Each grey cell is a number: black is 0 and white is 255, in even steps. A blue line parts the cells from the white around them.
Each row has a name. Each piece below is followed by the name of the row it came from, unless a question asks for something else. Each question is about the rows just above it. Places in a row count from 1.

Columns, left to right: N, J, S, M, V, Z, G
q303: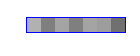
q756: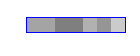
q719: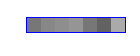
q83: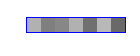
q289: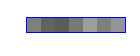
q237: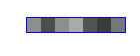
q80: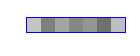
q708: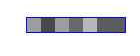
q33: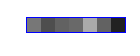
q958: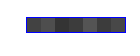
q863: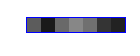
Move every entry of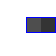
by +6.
[84 58]
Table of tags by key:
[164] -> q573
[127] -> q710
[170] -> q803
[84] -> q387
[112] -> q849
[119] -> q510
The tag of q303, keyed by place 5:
q573
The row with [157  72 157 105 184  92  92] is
q708
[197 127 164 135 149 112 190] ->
q80
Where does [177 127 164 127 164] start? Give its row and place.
q303, 1
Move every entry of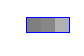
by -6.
[121 129 171]

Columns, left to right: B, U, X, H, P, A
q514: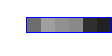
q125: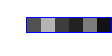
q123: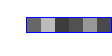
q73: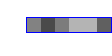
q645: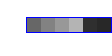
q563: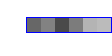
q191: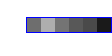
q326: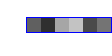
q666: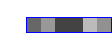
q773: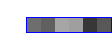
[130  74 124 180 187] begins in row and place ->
q563, 2
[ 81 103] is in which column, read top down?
B
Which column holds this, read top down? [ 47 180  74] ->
P

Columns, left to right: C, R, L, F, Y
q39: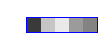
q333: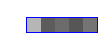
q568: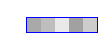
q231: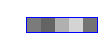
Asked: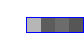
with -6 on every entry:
[176  86 102  80]
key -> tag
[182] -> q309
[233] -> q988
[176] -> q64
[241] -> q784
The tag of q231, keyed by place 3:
q64
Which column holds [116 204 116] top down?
Y
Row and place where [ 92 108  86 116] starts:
q333, 2

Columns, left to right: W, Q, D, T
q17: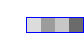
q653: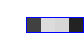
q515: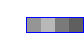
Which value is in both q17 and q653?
[220]
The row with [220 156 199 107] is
q17
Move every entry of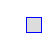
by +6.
[226]
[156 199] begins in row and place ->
q17, 2

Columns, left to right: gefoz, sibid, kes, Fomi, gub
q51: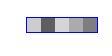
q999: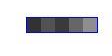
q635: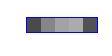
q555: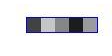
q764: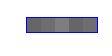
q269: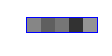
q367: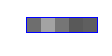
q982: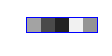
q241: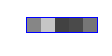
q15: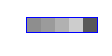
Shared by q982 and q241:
[74]
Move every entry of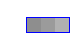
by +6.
[148 161 183]
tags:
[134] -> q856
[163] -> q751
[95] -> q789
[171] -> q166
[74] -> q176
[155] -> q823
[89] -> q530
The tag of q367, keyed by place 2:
q751

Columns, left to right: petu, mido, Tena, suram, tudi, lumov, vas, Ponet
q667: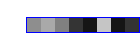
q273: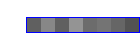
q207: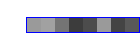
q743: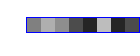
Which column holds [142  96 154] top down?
petu
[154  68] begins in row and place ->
q207, 6
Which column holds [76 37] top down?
tudi

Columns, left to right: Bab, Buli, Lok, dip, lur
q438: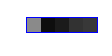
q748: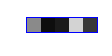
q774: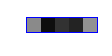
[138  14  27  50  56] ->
q438
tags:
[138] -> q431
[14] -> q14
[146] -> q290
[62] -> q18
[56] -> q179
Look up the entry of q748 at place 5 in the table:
q179
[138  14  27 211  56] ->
q748
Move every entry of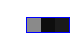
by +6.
[144  20  33]
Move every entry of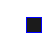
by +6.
[33]

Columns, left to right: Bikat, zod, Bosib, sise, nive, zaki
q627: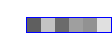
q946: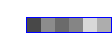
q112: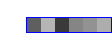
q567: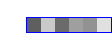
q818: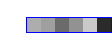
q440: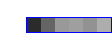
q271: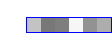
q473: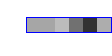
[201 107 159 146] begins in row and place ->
q567, 2
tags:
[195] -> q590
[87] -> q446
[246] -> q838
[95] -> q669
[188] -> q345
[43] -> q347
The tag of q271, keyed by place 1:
q590
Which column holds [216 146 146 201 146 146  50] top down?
nive
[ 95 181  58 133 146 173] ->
q112
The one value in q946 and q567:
[107]

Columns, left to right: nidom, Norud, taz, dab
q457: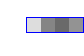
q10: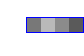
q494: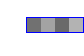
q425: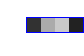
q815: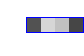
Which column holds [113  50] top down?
nidom
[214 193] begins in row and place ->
q815, 2
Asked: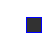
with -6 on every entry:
[44]
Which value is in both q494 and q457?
[106]

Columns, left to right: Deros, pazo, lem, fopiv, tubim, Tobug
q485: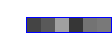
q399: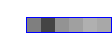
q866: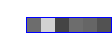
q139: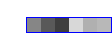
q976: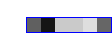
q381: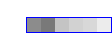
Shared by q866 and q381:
[210]
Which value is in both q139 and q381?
[216]
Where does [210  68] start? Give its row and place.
q866, 2
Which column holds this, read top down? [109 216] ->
fopiv
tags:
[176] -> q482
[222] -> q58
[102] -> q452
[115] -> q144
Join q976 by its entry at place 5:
q58
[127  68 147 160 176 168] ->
q399
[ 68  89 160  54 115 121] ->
q485

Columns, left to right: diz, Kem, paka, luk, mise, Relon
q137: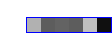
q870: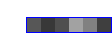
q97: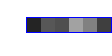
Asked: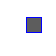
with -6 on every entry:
[87]
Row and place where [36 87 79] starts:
q97, 1
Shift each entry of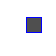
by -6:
[73]
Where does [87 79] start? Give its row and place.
q97, 2

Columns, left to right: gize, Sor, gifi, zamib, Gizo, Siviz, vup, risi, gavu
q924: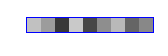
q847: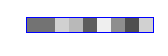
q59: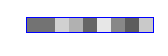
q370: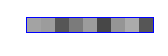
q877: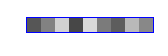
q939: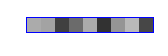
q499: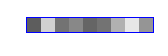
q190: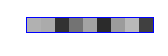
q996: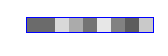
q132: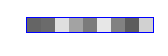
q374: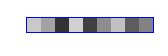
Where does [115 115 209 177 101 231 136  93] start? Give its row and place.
q59, 1
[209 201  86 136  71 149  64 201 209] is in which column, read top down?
gavu
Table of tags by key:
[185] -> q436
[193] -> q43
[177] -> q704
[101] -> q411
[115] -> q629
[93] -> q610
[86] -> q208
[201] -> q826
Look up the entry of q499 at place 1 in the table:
q610
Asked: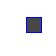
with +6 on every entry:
[77]
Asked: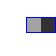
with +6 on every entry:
[169  56]
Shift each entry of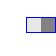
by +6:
[237 136]
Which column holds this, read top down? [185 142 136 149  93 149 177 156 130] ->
vup

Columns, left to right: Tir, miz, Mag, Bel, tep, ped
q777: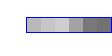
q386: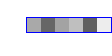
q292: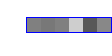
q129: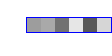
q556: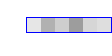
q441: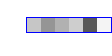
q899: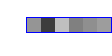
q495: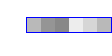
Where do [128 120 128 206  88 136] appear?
q292
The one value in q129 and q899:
[157]

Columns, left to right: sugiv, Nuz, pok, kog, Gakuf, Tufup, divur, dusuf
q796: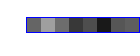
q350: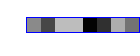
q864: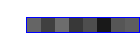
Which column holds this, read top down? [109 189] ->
pok
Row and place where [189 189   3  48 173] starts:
q350, 3
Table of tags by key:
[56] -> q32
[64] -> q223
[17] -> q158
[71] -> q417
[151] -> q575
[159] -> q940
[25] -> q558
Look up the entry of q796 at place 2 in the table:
q940

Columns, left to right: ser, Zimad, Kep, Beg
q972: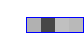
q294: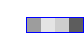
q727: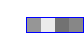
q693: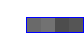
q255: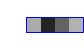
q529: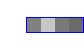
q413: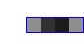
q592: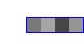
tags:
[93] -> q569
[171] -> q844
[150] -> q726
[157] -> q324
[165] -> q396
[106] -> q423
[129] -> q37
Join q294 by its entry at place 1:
q324
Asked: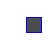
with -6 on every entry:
[71]

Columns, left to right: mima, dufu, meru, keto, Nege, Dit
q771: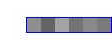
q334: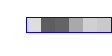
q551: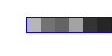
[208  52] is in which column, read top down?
Nege
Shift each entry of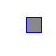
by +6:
[143]
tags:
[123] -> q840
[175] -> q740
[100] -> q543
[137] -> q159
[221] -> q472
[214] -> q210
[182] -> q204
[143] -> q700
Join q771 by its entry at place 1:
q700
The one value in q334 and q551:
[100]
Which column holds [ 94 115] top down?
dufu
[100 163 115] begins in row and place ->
q771, 2
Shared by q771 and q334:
[100]

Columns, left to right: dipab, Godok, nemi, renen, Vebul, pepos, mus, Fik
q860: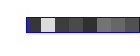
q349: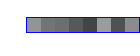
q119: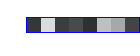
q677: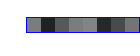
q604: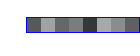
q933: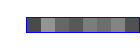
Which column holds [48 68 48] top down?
Vebul
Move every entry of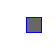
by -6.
[97]
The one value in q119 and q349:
[68]

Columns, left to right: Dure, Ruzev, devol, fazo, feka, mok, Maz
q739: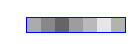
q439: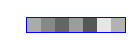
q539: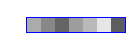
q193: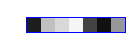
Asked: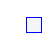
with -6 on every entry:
[239]
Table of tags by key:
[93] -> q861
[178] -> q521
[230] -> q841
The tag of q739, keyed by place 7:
q521
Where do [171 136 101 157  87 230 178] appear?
q439

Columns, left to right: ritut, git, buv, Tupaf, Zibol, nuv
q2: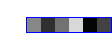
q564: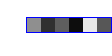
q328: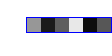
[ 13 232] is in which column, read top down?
Tupaf
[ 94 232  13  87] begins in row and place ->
q328, 3
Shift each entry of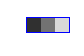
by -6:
[ 42 108 210]
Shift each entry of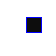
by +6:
[19]

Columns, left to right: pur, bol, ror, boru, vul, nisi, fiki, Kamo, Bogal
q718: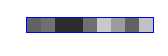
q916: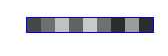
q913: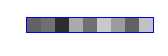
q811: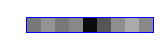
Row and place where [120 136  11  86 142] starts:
q811, 3
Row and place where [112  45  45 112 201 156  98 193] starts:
q718, 2

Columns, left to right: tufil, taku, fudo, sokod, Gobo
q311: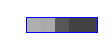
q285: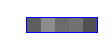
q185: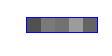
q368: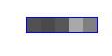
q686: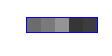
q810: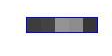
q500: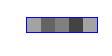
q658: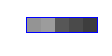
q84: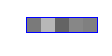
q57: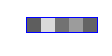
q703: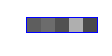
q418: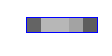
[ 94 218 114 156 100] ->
q57
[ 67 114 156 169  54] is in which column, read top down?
sokod
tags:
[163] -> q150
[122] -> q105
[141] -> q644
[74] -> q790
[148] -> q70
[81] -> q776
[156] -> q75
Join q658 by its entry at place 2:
q75

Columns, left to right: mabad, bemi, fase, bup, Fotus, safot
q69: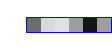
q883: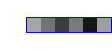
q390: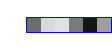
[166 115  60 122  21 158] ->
q883
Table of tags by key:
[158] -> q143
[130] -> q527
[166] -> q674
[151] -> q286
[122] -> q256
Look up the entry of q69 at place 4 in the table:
q143
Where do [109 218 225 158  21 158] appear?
q69

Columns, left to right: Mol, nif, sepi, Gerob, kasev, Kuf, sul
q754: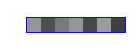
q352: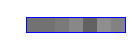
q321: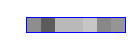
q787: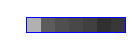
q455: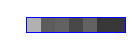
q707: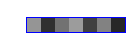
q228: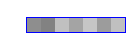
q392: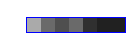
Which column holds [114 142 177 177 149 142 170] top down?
Mol
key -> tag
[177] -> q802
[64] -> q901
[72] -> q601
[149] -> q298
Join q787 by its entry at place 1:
q802

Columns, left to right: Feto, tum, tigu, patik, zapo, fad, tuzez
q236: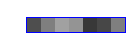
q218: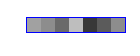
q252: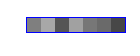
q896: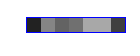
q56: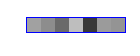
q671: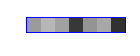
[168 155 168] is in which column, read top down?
fad
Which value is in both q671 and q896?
[168]
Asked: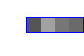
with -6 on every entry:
[ 79 155 113 100]
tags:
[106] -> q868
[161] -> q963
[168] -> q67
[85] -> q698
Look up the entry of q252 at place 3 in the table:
q698
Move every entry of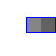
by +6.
[139 105]
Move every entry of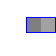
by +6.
[133 167]

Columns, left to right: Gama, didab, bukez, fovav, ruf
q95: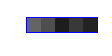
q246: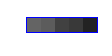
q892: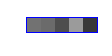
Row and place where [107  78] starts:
q892, 2
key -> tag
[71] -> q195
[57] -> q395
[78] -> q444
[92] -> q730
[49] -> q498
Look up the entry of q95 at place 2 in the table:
q444
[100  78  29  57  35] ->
q95

